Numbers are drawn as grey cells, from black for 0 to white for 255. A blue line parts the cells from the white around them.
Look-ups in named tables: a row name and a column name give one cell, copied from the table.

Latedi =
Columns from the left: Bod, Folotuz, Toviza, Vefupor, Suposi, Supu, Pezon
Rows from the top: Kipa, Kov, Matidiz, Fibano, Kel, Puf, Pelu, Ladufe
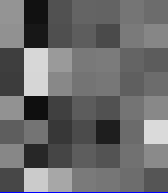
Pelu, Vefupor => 93
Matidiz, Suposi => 123
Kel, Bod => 146
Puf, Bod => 94
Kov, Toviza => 79
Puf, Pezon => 218

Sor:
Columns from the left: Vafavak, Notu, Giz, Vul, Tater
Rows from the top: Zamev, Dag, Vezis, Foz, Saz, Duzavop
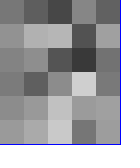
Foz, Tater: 121
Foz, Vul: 207
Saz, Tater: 160
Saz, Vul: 155
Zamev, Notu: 94
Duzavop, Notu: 170
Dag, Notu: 177
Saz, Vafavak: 140
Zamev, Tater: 97
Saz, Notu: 153
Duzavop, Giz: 201
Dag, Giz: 182
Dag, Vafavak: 146
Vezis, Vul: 57

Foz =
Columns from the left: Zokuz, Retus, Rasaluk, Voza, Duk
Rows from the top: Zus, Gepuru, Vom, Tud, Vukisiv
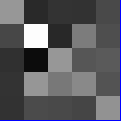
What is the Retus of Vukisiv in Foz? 75
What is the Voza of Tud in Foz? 137
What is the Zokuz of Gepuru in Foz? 71
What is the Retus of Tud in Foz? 150
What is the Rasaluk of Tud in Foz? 120
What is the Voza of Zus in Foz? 50
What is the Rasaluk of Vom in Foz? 151
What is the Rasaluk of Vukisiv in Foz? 73
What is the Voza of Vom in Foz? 86

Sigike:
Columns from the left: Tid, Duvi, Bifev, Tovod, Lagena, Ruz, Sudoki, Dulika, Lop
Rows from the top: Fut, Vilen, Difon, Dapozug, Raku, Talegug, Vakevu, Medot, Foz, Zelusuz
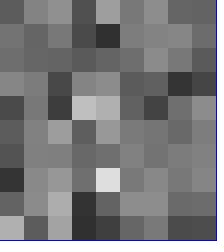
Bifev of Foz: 173
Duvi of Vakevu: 128
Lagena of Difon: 100
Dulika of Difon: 120
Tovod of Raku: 191
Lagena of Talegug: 152
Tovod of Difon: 90
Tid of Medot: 52
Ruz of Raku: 97
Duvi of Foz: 139
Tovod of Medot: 111
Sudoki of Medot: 136

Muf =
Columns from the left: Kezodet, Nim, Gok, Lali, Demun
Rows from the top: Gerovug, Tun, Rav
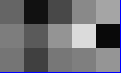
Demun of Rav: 149
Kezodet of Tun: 125
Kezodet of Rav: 117
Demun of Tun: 9
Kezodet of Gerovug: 101
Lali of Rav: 127
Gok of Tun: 148
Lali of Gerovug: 137
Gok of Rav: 119
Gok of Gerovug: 72

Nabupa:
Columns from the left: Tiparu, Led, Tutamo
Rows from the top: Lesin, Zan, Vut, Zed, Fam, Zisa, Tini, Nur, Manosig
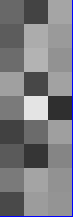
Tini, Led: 53
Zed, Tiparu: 160
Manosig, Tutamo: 148
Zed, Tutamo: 162
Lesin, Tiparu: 104
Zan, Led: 172
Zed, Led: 71
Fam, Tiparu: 122
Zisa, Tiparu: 65
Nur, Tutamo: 146
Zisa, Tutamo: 159
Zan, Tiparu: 92
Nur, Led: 164
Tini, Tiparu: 90
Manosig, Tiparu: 73
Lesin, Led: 67
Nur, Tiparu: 122
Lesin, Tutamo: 165
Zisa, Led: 107
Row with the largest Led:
Fam

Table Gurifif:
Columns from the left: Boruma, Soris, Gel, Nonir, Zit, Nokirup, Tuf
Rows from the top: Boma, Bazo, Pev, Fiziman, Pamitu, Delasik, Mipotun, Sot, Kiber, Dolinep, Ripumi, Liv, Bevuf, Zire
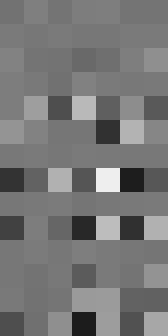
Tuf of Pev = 143
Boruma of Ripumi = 119
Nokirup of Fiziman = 120
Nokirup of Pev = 126
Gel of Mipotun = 119
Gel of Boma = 116
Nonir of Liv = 91
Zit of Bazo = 119
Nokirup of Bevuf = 98
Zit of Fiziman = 122
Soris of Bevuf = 114
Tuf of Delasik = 134
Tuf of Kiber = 122
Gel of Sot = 177
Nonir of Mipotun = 122
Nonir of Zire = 28
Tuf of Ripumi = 117
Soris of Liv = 115
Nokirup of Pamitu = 141
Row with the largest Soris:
Pamitu

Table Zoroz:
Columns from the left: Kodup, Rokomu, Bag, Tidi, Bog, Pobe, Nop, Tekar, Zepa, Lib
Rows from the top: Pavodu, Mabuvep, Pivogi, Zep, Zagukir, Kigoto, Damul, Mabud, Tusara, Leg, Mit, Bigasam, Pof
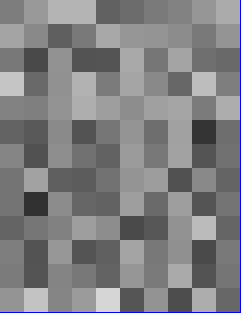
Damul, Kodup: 133
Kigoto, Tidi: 83
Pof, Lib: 103
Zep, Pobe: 165
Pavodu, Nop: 122
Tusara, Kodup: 116
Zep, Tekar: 103
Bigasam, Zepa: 83
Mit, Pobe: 164
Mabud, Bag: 95
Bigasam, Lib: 117
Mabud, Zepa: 137
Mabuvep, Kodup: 164
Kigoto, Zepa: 52
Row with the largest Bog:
Pof

